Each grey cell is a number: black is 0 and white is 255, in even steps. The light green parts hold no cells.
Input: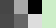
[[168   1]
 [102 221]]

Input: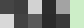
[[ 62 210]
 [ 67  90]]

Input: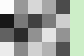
[[152 215]
 [121  64]]

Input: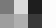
[[218  30]
 [175  57]]

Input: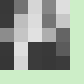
[[115 214]
 [190 220]]

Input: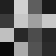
[[209  94]
 [199 160]]

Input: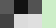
[[ 17  82]
 [219 223]]

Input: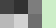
[[ 49 125]
 [210 110]]

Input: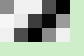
[[241 241]
 [231  61]]
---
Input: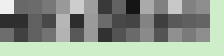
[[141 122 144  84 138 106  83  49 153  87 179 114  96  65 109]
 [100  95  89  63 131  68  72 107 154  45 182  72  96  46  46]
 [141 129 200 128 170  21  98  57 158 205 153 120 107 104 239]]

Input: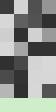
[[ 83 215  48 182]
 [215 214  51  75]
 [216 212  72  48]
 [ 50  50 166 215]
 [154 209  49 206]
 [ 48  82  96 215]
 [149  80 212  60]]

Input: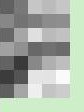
[[204 196 239 165  95]
 [250 227 228  84  60]
 [190 175 136  58  99]
 [107 113 104 144 161]
 [193 186 223 166 103]
 [142 140 125 115 135]
 [198 187 198 120  97]]

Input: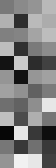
[[ 64 231 241 148]
 [ 57 112  56 119]
 [ 14  56 231   6]
 [118 175  76 191]
 [231 142  98 111]
 [123  97 145 161]
 [161 150  18 149]
 [ 65  44 203  19]
 [140 122  48 190]
 [189 164 132 128]
 [172 186  45 177]
 [185 148 138 121]]

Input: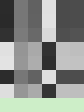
[[190 191  52 170 150 222]
 [ 77  76 223  98 119  44]
 [194 195  46 173 151 227]
 [190 193  50 169 149 224]
 [ 83  79 217 105 123  49]
 [ 76  75 225  98 119  42]
 [ 76  75 224  97 119  43]]

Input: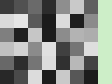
[[ 28  87 201  28 220  74  40]
 [ 67 184  48 220 117  45 104]
 [222 117  64 224 139 210 192]
 [173 179 140  28 198  31 127]
 [139  30 220  27  89 229 218]
 [ 95 201 142  44 106  81  58]]

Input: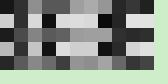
[[ 68  54 104 164 142 148  62 107 136  91  39]
 [224 212  42  18 207 207 221  19 197  49 185]
 [ 47  42  48 160 159 156  97  90 132  75  28]
 [226 226  37  10 217 221 220  16 217  48 207]
 [ 33  55  40 150 171 159  88  88 143  49  23]]

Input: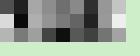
[[163 116  65  88  15  68 159 122 181]
 [238 153  34 100 121 148 175   9 218]
 [196 151  47 137 111 141 167  32  80]]
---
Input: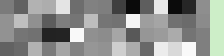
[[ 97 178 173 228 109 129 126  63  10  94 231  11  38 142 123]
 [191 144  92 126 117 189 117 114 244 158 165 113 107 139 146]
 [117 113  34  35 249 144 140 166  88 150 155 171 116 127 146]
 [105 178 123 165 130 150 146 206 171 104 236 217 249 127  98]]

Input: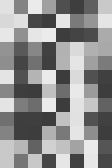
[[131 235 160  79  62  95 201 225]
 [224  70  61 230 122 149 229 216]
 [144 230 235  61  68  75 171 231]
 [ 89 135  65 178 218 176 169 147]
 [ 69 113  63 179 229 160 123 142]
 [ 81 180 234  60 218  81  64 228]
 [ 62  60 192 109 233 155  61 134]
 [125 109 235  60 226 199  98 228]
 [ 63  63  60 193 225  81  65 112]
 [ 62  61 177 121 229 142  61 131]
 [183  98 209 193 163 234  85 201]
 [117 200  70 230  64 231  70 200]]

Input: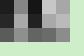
[[134  21 199 167  29]
 [169  33 169 186  39]
 [143 100 107 140  91]]

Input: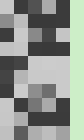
[[ 59  82 170  59 200]
 [188  58  58  59 140]
 [201 137  70 197  60]
 [197  59  58  59 193]
 [ 68 202 204 203  61]
 [181 201 201 202  68]
 [203 142 110 202  60]
 [ 60 118 170  60 200]
 [174  59  59  59 199]
 [ 93 174 189 162 192]]

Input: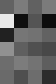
[[124  97 123  98]
 [ 14  84  13 232]
 [118 114  98  33]
 [ 95  80  72 145]
 [124 115  94 109]
 [ 79 109  44 106]]

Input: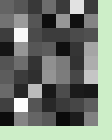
[[ 86  56 109  58 226  59 100]
 [155  85  13 151  16 132 114]
 [248  75  60  60  75  80  61]
 [150  86  92  16  53 165  21]
 [109  51 144 123  50 173  84]
 [ 60  47 148 124  71 197  92]
 [ 38 188  24  76  27  24 106]
 [254  85  40  58  70  93  64]
 [133 101  88  10  28 129  12]]
